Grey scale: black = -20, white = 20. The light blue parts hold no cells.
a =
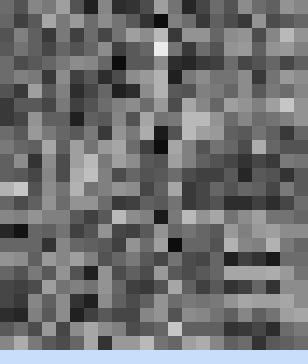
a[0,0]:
-3
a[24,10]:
9
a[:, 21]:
[1, -4, 3, 0, -5, 2, 1, 3, 3, -4, -7, -2, -6, -6, -3, -4, 2, -4, -3, -2, 2, 2, 6, -1, -3]
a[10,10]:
-10
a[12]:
[-5, -6, -9, 1, -8, 7, 10, 0, -8, -4, -7, -6, -3, -8, -10, -10, -6, -14, -6, -7, -12, -6]
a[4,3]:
-4
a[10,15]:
-2
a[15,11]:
-16
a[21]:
[-9, -11, 1, -5, 2, -12, -15, 2, -5, -8, -5, 3, -3, -1, -2, -1, 3, 6, 5, 5, 6, 2]
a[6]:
[-7, -11, 5, -6, 0, -13, -9, -4, -15, -13, 2, 8, -6, -7, 0, -1, -4, 2, -6, -1, -3, 1]
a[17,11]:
5
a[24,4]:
-8
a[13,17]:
-4
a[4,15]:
-10
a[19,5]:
-7
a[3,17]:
4
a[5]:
[-3, 0, -1, -11, 2, -10, -6, -13, -8, 2, 4, 8, -15, -1, 2, -2, -2, 2, -11, -2, 4, 2]
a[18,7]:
-7
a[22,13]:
2
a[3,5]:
-7
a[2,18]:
-8
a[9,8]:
3
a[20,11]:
-7
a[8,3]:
-5
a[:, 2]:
[1, -6, -5, -5, -6, -1, 5, -6, 3, 4, -5, -12, -9, -7, -5, 3, -4, -4, -5, -1, -8, 1, 0, -8, -1]
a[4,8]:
-18
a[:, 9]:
[-12, -6, 5, -6, -6, 2, -13, 2, -7, -1, -3, 2, -4, 2, -10, 2, -10, 3, -1, -5, -10, -8, -9, -8, 4]
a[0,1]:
-7
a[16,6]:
-7
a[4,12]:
-13
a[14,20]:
-9
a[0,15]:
-3
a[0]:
[-3, -7, 1, -1, 5, -7, -15, 1, -13, -12, -8, 5, -2, -14, -9, -3, -7, 2, -3, -5, 3, 1]
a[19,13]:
-8
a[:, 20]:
[3, -6, 9, 4, -9, 4, -3, 11, 0, -11, -7, -1, -12, -1, -9, -2, 2, -1, -3, 4, 2, 6, 5, -3, -5]

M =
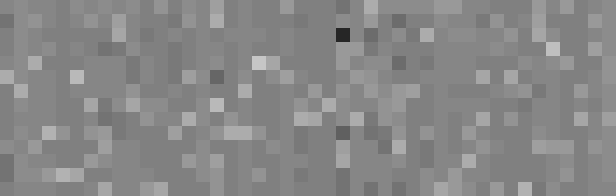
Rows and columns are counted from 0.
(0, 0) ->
1
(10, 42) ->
3
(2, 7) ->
0
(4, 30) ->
-1
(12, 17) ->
1
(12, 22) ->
0
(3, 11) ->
0
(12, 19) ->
0
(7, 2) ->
1
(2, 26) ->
-3
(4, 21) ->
0
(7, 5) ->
0
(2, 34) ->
1
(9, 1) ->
2
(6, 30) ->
0
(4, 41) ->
0
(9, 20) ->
1
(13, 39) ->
2
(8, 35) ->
0
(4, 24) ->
4
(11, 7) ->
2
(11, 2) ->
1
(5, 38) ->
1
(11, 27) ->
1
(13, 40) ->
0
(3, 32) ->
1
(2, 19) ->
0
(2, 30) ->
7
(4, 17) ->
1
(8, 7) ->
-2
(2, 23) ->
0
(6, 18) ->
0
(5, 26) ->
3
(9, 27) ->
-1
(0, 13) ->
2
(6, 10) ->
0
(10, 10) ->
0
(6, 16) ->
0
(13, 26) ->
-2

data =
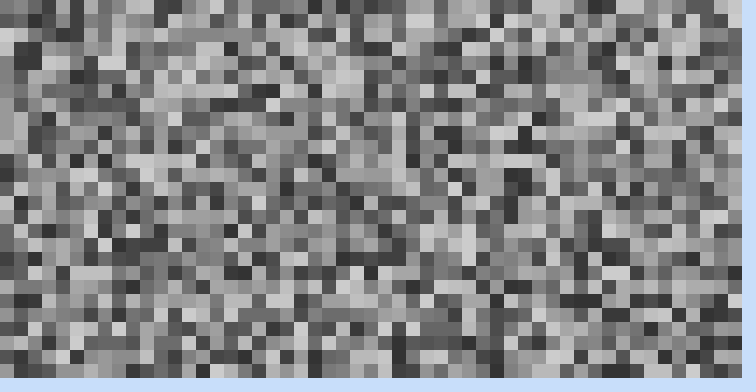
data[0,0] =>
-1
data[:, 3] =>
[-10, -8, -6, 4, 11, 6, -4, 7, -11, -7, -5, -8, 3, 7, 6, 4, -12, 4, 2, 5, 1, 9, 3, -4, -11, 5, -6]
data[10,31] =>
1
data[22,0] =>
3
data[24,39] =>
0
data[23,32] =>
-4
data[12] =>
[-11, -4, 2, 3, 2, 11, 12, -1, -6, -3, 12, 7, -6, 6, 5, 8, 6, -2, -9, 2, -7, 10, 2, -11, 5, 5, 4, 4, 10, 4, -4, 5, -11, -3, 5, 4, -12, -11, 4, 11, -2, 3, -4, -5, 4, 0, -4, -3, -6, -2, 8, 1, 6]
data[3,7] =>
2
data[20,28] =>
-5
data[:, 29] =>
[5, 12, 7, 6, 0, -3, 1, 0, -6, -9, -8, -12, 4, 10, -4, -5, 0, -3, 3, 6, -12, -4, 2, 12, -6, -1, -9]
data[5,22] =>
1
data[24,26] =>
5
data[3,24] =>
-1
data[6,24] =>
8
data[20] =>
[7, -1, -1, 1, -6, 6, 5, 1, -8, -12, -3, 0, 8, -2, -10, 6, 5, 2, 5, 2, 10, 2, 10, -7, 12, 9, 0, 7, -5, -12, -7, 11, 10, 9, -10, 4, -12, -11, 0, -4, 9, -3, 10, -8, 7, 5, 9, 2, 10, 7, 7, 5, -3]
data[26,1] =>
-10
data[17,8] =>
-12
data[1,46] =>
2
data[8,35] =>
-4
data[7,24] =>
-2
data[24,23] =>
11
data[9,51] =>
7
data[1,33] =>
6
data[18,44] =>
-10
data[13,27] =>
-1
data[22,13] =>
12
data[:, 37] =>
[-8, 8, -7, 1, -12, -11, 8, -1, 11, -12, -12, 11, -11, -12, 4, 4, 8, -2, 3, 7, -11, 1, -4, 8, -6, 5, 3]
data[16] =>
[-4, 10, -4, -12, -6, 0, 12, -11, 0, 12, -2, -11, 0, 0, 3, -1, -12, 11, -9, 5, 2, 1, -1, 3, -2, 6, 0, -11, -4, 0, 11, 9, 5, 12, -5, -3, 8, 8, 11, -3, 6, -2, -10, 12, 8, 4, -6, -8, 10, -2, 9, -9, -7]
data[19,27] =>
11
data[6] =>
[1, -2, 5, -4, -3, -4, -7, 4, -11, 1, -2, 9, 10, 7, 9, 9, 11, -4, -11, -12, 11, 8, -11, 11, 8, 7, -10, 5, -4, 1, 11, -5, 10, 10, -10, -8, 7, 8, -2, 10, 6, 8, 3, -2, -6, 0, 6, -1, -4, -4, -9, 2, 9]
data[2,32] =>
-3
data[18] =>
[-10, -5, -12, 2, 7, 0, -10, -3, -8, -9, -2, -1, -3, 3, -1, 0, -6, 8, -11, -8, 9, 11, -2, 4, -12, -10, -8, -10, -10, 3, -7, -1, 1, 12, -9, 1, 0, 3, -9, 11, -2, -11, 9, -12, -10, 2, 6, -1, -6, -12, 7, 0, 3]
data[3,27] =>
-10
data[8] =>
[4, 8, -3, -11, 8, -2, 0, 1, -1, -9, -1, 3, 12, -6, -6, -1, 6, 8, 2, -4, -11, 4, -4, 10, -2, -9, 3, 2, 11, -6, 1, 7, 1, 10, -2, -4, 5, 11, -12, -7, 1, 11, 12, 12, -5, 9, -4, 5, 2, 5, 5, -4, -8]
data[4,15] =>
6
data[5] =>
[0, -6, 7, 6, 0, -12, -10, -4, -4, 9, -5, 10, 1, 12, -2, 4, -7, 3, 9, 5, 7, -6, 1, 8, 11, 10, -8, -5, 2, -3, -7, -11, -5, -9, 11, -6, -6, -11, -7, 0, 1, 1, 2, -8, -11, 10, 7, 1, 12, 7, 8, -9, 0]

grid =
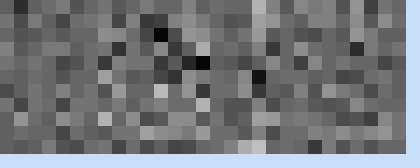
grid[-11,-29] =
-5
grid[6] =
[-8, -5, -2, -4, 0, -4, -2, -7, 4, -4, -4, 9, -3, 3, -11, -3, -3, 2, -11, -5, -6, 0, -7, 3, -1, -3, -8, -3, -5]
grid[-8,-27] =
-4
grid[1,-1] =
-3
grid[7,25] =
1
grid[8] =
[-5, 3, -3, -5, 2, -1, -4, 8, -4, 2, -8, -6, 2, 2, -6, -2, -7, -5, 5, 4, -2, -1, -2, -4, -8, -7, -10, 1, -2]
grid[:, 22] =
[-1, 0, -8, -3, 1, -5, -7, -6, -2, 0, -11]
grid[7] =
[-2, -9, -2, -3, -9, -2, -2, -4, -1, -5, -2, 0, -3, -3, 8, -4, -7, -7, 0, -8, -4, -3, -6, -7, -6, 1, -3, -4, -4]
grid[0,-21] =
-6
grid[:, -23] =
[-4, -2, -4, -3, -3, -4, -2, -2, -4, -5, -3]
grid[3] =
[0, -6, -4, -1, -1, -5, -3, -2, -12, -2, -6, 1, -11, -5, 7, -4, -3, -5, 0, -11, -4, 2, -3, -4, -5, -13, -1, -4, -2]
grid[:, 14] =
[-5, -1, 2, 7, -19, -1, -11, 8, -6, 4, -4]
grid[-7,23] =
-4
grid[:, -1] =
[-4, -3, -5, -2, -6, -5, -5, -4, -2, -2, -4]
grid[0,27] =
-2
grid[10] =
[-5, -6, -5, -1, -7, -8, -3, -2, -9, -3, -8, -5, -9, -8, -4, -3, 0, 7, 10, -4, -3, -4, -11, -1, -7, -3, -7, -4, -4]
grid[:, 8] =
[-6, -9, 1, -12, 0, -2, 4, -1, -4, -2, -9]
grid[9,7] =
-6
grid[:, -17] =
[-4, 0, -8, -11, -6, -12, -3, -3, 2, 1, -9]
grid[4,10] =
-2
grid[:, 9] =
[-4, 0, -3, -2, -2, -6, -4, -5, 2, -2, -3]
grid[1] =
[-2, -8, -1, -5, -9, -3, -2, 0, -9, 0, -11, -10, 0, 2, -1, -4, -7, -6, 5, 3, -3, -5, 0, 0, -4, 2, -6, 2, -3]
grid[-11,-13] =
-4
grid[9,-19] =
5
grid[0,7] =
-2
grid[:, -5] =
[-7, -4, -6, -5, -2, -9, -1, -6, -8, 2, -7]
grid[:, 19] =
[0, 3, -6, -11, 1, -4, -5, -8, 4, -8, -4]
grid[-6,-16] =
2
